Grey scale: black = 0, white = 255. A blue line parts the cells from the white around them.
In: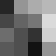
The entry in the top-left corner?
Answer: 38
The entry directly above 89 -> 109
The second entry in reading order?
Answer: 149
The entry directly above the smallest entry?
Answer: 50
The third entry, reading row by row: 172

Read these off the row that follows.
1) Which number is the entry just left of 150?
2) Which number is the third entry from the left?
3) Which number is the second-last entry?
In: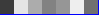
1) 130
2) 172
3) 238

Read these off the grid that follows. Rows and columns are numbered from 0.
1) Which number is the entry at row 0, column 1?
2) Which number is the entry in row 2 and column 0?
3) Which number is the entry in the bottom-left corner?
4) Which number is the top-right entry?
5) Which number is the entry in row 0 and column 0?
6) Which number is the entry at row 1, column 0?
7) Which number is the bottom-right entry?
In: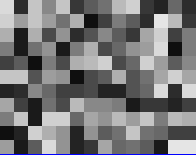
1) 44
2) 175
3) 157
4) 44
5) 218
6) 208
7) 229

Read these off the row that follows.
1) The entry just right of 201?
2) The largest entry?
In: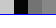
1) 5
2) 201

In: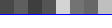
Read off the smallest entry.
62
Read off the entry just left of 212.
84

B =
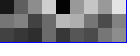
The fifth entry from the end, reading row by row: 55
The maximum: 228
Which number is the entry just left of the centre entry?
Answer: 107
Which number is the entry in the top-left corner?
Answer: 24
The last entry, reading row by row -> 141
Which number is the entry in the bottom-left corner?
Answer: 66
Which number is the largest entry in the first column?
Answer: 118

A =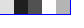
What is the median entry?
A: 180
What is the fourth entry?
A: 253
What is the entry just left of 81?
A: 31
